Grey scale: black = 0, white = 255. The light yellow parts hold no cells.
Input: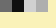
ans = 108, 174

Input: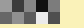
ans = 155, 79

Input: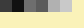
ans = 59, 201

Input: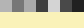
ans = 180, 33

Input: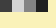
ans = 62, 32

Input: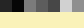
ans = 37, 143
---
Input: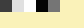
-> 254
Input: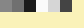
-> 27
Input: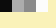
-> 138
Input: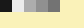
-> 173
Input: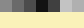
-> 76
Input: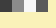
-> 247
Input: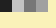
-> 119
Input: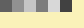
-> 197
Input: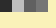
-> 96
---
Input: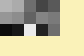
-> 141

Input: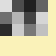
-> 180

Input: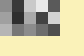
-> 46

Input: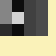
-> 210

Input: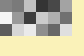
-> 153

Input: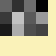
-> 193
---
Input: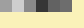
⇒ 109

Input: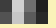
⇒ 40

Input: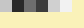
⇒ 242

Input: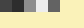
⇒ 99

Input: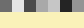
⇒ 148

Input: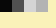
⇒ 179
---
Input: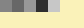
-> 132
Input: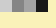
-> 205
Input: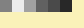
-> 129
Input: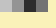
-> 194
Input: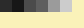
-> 43
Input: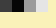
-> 61
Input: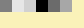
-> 127
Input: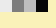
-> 235
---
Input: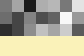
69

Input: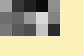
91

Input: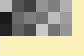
95

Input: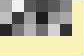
119

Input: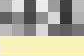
166

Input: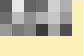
122
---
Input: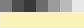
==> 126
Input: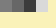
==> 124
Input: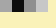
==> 166
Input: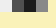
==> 238
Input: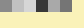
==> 138
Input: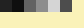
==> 34
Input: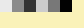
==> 234
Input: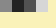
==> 136
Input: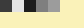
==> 59
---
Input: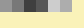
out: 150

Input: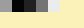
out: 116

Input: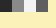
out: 95

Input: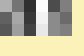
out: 232

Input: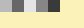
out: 134

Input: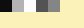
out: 133
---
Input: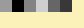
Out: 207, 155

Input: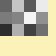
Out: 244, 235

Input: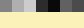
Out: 204, 175

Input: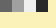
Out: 239, 160

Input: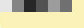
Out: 230, 156

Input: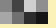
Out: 208, 166

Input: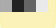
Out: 234, 171

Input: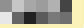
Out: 231, 198

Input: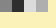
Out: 219, 174

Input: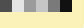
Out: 228, 197
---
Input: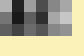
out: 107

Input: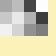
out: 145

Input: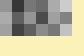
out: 96

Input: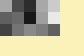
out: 137

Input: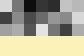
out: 86

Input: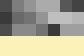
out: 137

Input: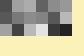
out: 184

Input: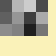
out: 31

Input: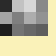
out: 104
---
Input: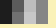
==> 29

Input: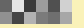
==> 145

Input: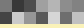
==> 68

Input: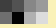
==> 111

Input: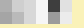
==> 165

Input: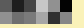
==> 145

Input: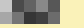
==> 167

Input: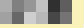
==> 161
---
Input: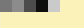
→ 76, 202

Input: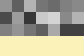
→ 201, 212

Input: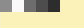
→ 109, 249

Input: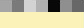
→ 177, 211

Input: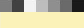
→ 189, 243

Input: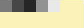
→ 38, 233

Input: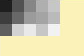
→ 155, 242

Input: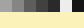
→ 65, 237

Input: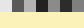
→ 34, 230
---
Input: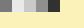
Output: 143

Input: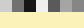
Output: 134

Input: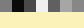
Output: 124

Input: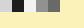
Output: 145

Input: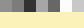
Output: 144

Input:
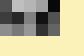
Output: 100

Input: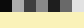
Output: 105

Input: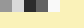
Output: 151
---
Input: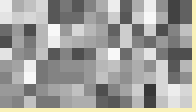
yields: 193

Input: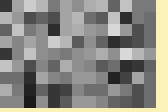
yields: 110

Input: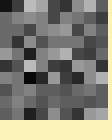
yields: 94

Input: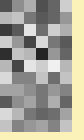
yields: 174

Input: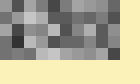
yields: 143

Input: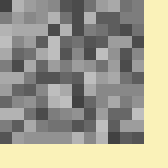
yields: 114
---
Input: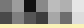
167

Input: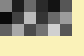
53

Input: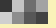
141

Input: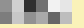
169

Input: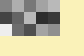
185

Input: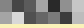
123

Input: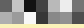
136
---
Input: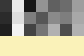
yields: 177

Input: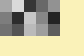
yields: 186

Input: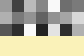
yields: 227

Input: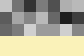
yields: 155

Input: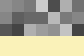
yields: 145

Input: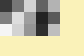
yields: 149

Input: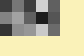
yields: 151
